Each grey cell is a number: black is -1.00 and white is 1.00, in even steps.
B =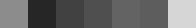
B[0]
0.10
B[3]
-0.38
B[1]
-0.70

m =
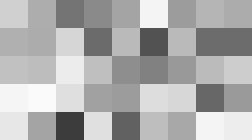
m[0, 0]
0.63
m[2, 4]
0.11
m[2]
[0.51, 0.48, 0.85, 0.50, 0.11, 0.01, 0.20, 0.47, 0.61]
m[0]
[0.63, 0.36, -0.09, 0.08, 0.29, 0.91, 0.22, 0.42, 0.35]
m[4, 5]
0.49
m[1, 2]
0.68
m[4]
[0.81, 0.29, -0.53, 0.76, -0.24, 0.49, 0.32, 0.91, 0.86]
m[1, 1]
0.35
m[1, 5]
-0.36
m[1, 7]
-0.15
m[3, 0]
0.92
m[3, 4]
0.22

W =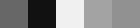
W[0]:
-0.19
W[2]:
0.88
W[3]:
0.28

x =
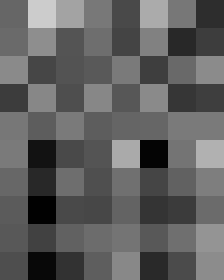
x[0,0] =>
-0.20
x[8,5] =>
-0.31
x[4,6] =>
-0.04
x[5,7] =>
0.39
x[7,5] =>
-0.59
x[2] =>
[0.08, -0.45, -0.35, -0.30, -0.04, -0.51, -0.18, 0.09]
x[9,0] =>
-0.39
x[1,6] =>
-0.69
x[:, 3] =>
[-0.06, -0.14, -0.30, 0.06, -0.27, -0.34, -0.38, -0.44, -0.15, -0.26]
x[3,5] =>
0.08
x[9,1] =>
-0.94
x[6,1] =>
-0.69
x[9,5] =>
-0.68
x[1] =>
[-0.17, 0.11, -0.34, -0.14, -0.47, 0.01, -0.69, -0.52]
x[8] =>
[-0.31, -0.49, -0.24, -0.15, -0.09, -0.31, -0.13, 0.16]
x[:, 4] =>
[-0.43, -0.47, -0.04, -0.32, -0.21, 0.33, -0.12, -0.22, -0.09, 0.07]
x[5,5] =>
-0.97
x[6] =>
[-0.19, -0.69, -0.14, -0.38, -0.12, -0.46, -0.24, -0.01]
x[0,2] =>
0.28

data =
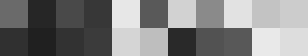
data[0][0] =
-0.17
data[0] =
[-0.17, -0.70, -0.43, -0.57, 0.81, -0.30, 0.65, 0.08, 0.77, 0.53, 0.60]
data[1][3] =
-0.54
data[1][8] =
-0.31
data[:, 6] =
[0.65, -0.68]
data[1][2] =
-0.61

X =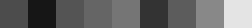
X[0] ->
-0.40
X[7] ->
0.07
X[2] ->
-0.34

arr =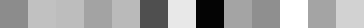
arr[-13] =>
0.10
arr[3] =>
0.28
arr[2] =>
0.48

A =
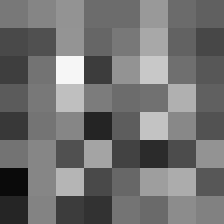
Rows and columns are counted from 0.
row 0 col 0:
-0.06
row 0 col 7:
-0.25
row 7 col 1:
0.03
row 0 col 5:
0.20
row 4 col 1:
-0.09
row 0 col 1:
0.04
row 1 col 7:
-0.44
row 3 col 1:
-0.06
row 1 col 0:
-0.43
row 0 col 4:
-0.15
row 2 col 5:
0.57
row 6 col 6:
0.35
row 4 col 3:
-0.72
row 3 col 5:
-0.11
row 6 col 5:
0.24
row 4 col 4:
-0.27
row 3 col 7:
-0.25
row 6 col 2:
0.42
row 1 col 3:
-0.20
